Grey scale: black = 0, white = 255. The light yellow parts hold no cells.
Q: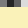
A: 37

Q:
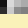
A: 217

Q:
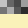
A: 102

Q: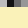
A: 18

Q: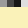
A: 69

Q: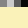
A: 203

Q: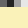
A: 35

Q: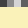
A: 139
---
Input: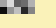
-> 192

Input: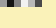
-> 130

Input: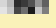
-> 70

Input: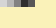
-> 130

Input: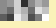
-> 237

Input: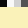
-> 209

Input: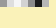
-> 246

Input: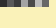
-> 60
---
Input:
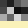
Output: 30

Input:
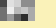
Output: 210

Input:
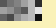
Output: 161

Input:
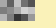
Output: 195

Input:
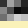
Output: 163

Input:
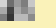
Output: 154

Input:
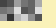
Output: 116

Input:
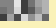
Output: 115

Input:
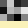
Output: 201

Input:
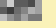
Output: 92
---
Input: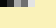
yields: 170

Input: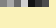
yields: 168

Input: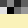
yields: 151

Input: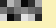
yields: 212

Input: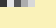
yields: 216

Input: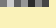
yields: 150
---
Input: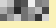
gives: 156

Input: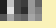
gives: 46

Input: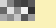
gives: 143

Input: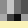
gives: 197

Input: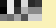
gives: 177

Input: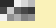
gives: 98

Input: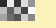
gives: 190

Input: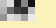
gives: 63

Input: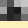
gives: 37

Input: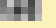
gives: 115
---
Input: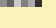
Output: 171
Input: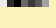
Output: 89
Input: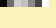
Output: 69
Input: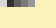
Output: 122
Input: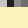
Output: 139
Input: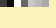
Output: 185
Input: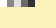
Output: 106
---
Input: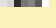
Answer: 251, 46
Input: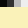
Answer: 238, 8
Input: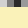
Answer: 209, 43
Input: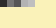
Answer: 191, 43
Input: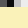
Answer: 237, 11
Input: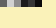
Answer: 209, 11
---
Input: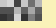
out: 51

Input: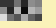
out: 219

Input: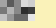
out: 194

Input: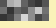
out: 53

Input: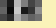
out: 69

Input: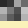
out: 148
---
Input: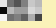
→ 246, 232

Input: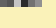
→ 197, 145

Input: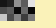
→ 226, 199

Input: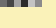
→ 195, 164

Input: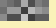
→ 196, 183

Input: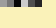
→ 203, 157

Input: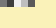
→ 240, 190
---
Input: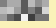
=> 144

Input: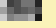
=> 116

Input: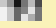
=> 186

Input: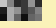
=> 147

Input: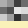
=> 62

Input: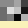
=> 164

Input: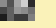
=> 207

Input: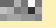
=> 248

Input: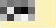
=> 117
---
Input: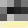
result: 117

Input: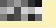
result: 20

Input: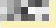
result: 158

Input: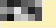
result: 173

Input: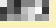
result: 94

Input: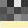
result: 54

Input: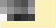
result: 135
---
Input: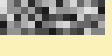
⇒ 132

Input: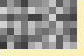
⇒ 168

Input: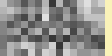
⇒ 148

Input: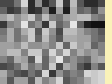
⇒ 213

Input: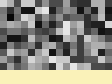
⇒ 61
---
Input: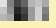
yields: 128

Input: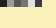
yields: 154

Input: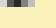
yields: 88

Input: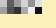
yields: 93

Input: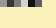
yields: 55

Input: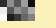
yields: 143

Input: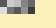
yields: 204

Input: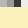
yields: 153

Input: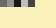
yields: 147
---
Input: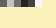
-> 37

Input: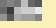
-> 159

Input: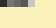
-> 102

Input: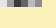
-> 100

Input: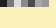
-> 75

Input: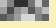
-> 215
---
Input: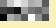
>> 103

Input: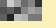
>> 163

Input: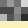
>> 138

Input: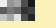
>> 51

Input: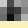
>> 59

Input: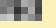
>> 171
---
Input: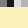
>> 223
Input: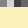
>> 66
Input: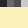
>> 79
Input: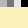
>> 230
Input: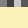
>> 199
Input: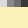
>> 108
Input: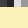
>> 224
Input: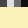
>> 107
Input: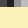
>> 145
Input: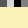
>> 5
